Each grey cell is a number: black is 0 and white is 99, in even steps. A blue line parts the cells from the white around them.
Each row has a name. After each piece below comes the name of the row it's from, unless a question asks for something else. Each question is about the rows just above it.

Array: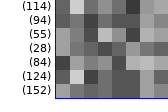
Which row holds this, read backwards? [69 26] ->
(55)
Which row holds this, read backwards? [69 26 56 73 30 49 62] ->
(55)
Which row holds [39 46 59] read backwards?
(28)
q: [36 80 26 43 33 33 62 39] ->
(124)

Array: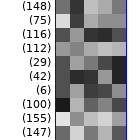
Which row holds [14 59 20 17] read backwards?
(42)
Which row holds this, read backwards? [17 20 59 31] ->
(116)

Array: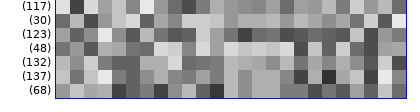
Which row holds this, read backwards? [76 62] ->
(117)
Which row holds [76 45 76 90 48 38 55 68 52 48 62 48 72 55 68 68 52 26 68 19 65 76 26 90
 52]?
(137)

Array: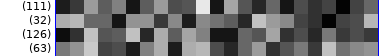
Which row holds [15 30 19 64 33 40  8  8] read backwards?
(126)
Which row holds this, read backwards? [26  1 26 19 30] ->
(111)
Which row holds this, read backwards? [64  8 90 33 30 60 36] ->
(111)
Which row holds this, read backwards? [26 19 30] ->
(111)
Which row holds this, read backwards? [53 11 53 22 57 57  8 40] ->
(32)
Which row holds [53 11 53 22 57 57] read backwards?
(32)

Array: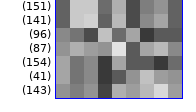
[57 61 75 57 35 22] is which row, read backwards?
(41)
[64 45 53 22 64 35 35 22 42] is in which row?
(154)
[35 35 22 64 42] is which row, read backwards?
(96)
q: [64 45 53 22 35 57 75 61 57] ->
(41)
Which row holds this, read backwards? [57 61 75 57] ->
(41)
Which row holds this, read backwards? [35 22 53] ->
(41)
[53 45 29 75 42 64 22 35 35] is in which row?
(96)

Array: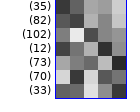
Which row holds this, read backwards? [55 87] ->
(33)
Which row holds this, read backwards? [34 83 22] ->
(70)

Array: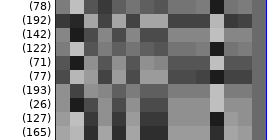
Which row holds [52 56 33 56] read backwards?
(71)
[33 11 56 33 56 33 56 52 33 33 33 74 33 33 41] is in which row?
(71)

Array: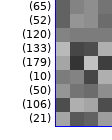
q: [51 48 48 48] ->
(120)
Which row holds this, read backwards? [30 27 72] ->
(133)
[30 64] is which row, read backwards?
(106)
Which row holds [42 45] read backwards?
(50)

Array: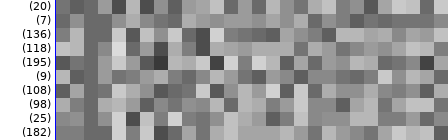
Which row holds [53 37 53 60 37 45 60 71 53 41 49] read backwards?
(9)
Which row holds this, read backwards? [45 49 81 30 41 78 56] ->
(136)
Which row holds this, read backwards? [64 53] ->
(136)

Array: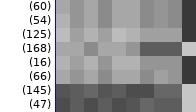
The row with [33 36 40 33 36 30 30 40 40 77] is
(145)
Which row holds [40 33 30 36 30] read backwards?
(47)
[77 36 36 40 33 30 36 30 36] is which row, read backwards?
(47)
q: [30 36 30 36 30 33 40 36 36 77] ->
(47)
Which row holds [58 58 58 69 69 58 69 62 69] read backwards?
(16)
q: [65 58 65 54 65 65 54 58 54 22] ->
(60)

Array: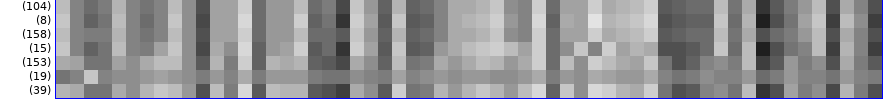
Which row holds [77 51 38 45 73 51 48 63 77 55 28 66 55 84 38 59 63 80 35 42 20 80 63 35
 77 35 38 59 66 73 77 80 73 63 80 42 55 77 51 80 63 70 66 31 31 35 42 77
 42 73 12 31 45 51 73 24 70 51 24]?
(15)
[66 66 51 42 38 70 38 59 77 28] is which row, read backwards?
(104)
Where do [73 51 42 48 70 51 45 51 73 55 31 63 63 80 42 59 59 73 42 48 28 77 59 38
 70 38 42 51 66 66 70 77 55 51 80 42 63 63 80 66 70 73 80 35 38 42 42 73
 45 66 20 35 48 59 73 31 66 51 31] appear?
(104)
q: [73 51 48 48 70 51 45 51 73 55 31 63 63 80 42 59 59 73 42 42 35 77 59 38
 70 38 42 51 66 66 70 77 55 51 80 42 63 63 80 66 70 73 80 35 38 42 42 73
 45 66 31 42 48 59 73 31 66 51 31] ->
(158)
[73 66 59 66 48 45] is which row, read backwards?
(153)
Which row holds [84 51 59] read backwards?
(8)

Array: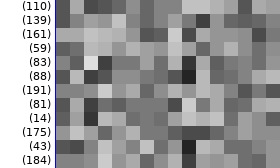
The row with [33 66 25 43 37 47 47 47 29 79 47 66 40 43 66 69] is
(81)
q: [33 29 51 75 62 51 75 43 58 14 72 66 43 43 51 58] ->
(43)
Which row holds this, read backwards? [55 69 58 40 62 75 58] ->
(59)

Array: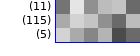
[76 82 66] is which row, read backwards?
(115)
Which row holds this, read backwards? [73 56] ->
(11)
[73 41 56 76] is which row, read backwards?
(115)
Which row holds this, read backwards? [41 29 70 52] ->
(5)
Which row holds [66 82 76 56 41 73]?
(115)
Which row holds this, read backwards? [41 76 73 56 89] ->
(11)
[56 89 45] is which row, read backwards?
(11)

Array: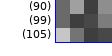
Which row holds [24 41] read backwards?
(99)
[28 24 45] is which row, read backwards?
(105)

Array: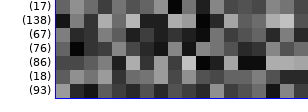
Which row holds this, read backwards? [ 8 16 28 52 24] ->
(76)
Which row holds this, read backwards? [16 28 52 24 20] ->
(76)
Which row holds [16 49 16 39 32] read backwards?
(67)
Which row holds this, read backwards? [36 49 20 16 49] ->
(67)

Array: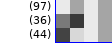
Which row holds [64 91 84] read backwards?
(44)
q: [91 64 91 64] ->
(97)
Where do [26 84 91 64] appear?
(44)

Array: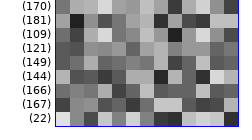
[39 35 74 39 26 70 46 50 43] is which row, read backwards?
(149)
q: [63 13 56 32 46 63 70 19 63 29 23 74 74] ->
(181)
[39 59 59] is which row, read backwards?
(121)
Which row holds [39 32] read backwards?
(167)
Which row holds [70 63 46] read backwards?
(181)

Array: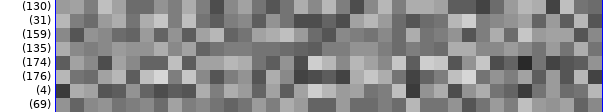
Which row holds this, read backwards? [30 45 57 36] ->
(31)
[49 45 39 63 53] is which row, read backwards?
(135)
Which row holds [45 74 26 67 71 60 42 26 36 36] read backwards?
(130)
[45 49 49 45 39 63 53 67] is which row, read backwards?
(135)

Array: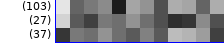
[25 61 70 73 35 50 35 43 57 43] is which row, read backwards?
(37)
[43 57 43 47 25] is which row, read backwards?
(27)

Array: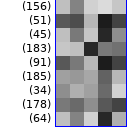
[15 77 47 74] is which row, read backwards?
(45)

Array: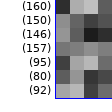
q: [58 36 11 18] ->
(146)
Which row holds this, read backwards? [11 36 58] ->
(146)
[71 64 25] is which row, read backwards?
(95)
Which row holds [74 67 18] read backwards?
(160)

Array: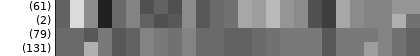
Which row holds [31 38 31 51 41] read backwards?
(61)
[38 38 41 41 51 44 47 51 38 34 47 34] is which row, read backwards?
(79)
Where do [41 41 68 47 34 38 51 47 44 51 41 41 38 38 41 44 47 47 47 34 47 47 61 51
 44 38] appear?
(131)
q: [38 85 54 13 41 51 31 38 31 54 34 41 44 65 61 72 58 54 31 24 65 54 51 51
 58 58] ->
(61)
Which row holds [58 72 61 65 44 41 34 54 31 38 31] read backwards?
(61)
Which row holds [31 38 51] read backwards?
(2)

